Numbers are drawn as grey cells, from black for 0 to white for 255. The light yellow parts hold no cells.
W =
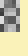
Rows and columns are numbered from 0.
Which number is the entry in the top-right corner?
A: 206
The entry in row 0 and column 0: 206
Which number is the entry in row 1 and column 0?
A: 206
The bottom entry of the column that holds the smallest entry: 74
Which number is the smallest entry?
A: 60
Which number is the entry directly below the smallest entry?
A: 222
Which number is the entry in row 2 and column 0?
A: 74
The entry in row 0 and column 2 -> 115
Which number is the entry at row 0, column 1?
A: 129
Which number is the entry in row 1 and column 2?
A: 115
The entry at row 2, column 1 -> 156

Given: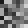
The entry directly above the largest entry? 95
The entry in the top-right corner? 177
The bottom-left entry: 64
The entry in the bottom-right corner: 220
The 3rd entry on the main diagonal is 95
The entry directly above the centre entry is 122
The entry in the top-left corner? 24
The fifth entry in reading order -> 64
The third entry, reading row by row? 191
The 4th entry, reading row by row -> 95
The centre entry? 52
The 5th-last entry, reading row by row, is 191
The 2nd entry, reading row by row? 191
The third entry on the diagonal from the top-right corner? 122
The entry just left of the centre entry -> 79
